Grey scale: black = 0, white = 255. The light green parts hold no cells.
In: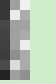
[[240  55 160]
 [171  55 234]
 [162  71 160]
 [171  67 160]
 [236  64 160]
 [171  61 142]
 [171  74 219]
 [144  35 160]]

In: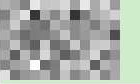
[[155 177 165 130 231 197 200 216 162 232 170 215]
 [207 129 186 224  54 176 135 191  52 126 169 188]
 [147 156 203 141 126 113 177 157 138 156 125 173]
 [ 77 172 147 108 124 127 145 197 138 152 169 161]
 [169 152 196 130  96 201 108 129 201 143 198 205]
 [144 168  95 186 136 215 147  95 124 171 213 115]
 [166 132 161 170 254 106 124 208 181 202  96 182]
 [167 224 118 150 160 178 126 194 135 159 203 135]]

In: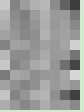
[[ 61 200 131 157 177 183 140  97]
 [119 183 140 127 156 176 154 155]
 [137 173 145 132 149 174 152 159]
 [151 162 150 136 142 178 157 162]
 [208 131 161 159 146 161 153 164]
 [117 184 140 139 152 170 154 155]
 [ 69 199 133 146 169 177 148 111]
 [214 123 167 161 142 152 153 166]
 [151 162 146 133 145 174 154 163]
 [ 64 196 132 150 175 180 144 101]
 [137 172 151 135 149 172 154 156]]

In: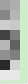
[[174 161]
 [181 135]
 [200 206]
 [125  66]
 [ 97 183]
 [128 144]
 [212  41]
 [232 232]]

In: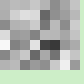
[[196 177 187 184 199 180 141 166]
 [184 174 208 223 218 103 144 158]
 [204 139 179 182 203 119 186 140]
 [195 219 155 159 131 185 183 167]
 [171 248 130 145 226  68  57 151]
 [197 135 178 200 105 169 115 225]
 [154 179 186 128 154 143 201 239]]

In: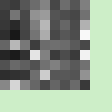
[[127  66  59  86 108 131  71 109  85]
 [113  58 117  72 146 155  84  77  71]
 [177  55  41  70 126 183  79 102  75]
 [249  46  24  68 116 172  72  87  77]
 [ 72 101 183 120  61 108 111 107  90]
 [242  37  27  49 228 129  59  76  58]
 [113  81 105  95  81 113 128 104  89]
 [146  45  49  54 110 204  87  88  84]
 [ 57 135 213 133 102  73 101  80 106]]

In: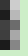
[[205  53]
 [184  29]
 [108  65]
 [168  62]
 [134  27]]
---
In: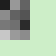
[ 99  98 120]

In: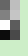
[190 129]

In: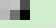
[ 76 112]

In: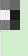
[103 240]

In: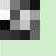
[ 19 213 143  56]

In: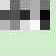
[112 176 219]
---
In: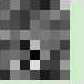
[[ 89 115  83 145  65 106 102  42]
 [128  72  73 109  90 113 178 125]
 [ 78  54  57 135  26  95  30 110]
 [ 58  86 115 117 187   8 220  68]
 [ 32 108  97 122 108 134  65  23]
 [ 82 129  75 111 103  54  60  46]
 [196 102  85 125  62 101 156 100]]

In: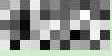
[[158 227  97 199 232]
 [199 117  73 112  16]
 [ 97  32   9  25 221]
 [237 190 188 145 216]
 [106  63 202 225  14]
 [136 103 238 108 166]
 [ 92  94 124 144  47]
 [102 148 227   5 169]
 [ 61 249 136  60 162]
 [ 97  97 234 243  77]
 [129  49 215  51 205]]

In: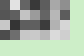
[[ 90  85 200  76]
 [226  95  52 110]
 [100 195  94 199]
 [ 57 155  95 201]
 [ 93 100  60 185]
 [168 183 178 218]
 [143  92 214 207]]

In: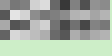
[[152  87 169  99]
 [119 228  84 215]
 [127 211  97 203]
 [209 141 192 189]
 [220 119 209 174]
 [104 127 115 106]
 [ 56 140  72  87]
 [129 179 113 173]
 [ 80 185  71 148]
 [146 165 131 171]
 [139 180 120 179]]

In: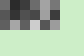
[[110  86  95]
 [ 43  52 166]
 [ 60  80  95]
 [108  72 205]
 [163 160  86]
 [119  60 156]]

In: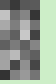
[[ 84 194 169 125  96 161 163  51]
 [ 57 108 126  96 123 186  71 130]
 [ 88 133 181 200  96 114 144 153]
 [ 90  53 115  66 133  95  70 116]]

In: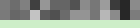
[[123 122]
 [109 103]
 [128 110]
 [ 64 195]
 [150  92]
 [101  80]
 [101 107]
 [ 82 148]
 [139 148]
 [119 118]
 [156 183]
 [ 59 139]
 [ 39  39]
 [139 124]]

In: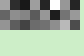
[[164 101 148]
 [ 45 142  93]
 [ 24 133  67]
 [158  91 108]
 [ 37 151 113]
 [254  29 142]
 [151 116 185]
 [ 37 153  76]]
